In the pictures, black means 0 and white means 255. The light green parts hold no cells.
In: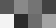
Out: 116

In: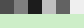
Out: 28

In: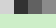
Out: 97

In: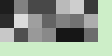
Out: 72

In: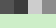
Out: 205

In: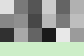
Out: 85

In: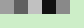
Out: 193

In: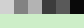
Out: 179

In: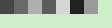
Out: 176
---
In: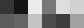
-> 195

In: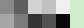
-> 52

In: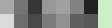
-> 72

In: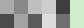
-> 91

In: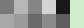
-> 106

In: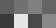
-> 72

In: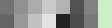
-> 194
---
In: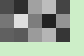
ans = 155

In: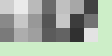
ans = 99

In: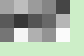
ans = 176

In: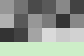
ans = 218

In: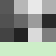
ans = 34

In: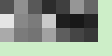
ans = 94

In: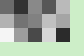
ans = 73

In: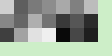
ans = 9
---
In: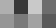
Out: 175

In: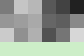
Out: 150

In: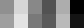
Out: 144

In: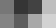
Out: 119

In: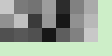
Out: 145

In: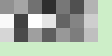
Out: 249

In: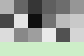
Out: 69

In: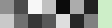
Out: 144

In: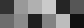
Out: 50

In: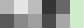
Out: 181
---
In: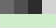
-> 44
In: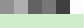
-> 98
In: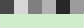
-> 127
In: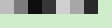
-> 14
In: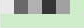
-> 177
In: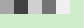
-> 208
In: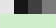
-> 64
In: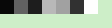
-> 29
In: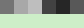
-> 190
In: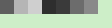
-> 207
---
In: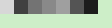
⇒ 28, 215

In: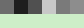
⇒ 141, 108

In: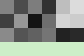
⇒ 220, 138

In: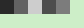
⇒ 124, 41

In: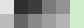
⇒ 146, 188

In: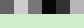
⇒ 182, 100

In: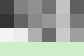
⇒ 94, 244

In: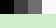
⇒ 249, 3

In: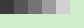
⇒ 209, 58
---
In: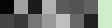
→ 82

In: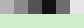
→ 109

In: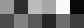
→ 250

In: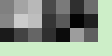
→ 47

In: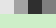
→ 47

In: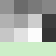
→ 121
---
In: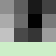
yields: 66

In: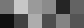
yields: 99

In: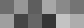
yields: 116

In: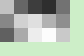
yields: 114

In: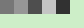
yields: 49

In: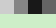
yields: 100
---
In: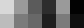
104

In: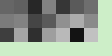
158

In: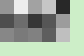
122

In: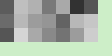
137

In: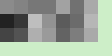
154

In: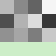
145
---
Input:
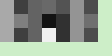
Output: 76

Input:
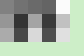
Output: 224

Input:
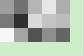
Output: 101

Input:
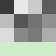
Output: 173

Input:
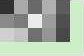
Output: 72

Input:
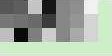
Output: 212

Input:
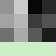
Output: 27

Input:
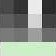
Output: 107
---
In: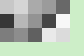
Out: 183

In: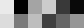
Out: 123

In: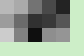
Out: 107

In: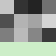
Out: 179

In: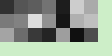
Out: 130

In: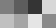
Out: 165

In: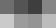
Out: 156
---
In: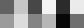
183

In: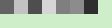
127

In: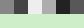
173

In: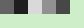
217

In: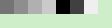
0

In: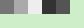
238
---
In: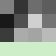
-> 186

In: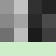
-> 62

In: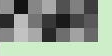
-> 104

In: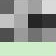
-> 146

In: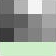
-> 150

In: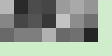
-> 36

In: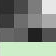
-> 81

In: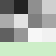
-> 241

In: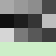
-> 61
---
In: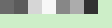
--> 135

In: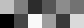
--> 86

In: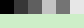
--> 195

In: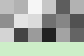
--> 199

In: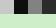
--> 14

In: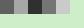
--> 48

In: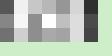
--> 150

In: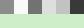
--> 222

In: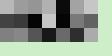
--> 11

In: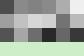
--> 138
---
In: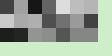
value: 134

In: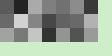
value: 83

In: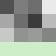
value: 154

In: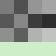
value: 178

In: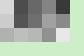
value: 145

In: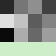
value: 104

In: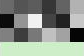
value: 162
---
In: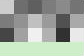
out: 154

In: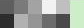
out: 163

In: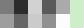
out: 210

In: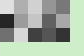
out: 197

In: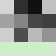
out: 133

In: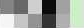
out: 206
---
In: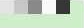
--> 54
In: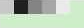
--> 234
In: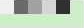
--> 48
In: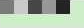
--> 35
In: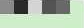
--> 104
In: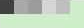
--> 191
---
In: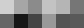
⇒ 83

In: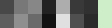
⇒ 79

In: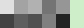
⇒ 128

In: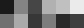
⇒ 41

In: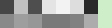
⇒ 129

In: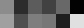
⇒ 30

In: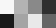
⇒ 233

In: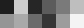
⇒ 156
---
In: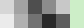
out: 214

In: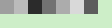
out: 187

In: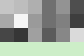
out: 218

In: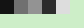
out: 147

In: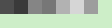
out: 178

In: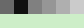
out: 175

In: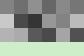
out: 186

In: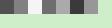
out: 170
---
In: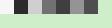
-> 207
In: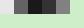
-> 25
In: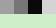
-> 9
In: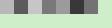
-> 198
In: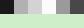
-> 211
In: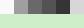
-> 105
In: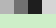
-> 30
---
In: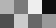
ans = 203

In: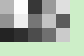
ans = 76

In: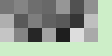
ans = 30

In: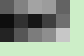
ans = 124

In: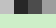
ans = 39

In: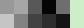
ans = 66

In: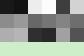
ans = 40
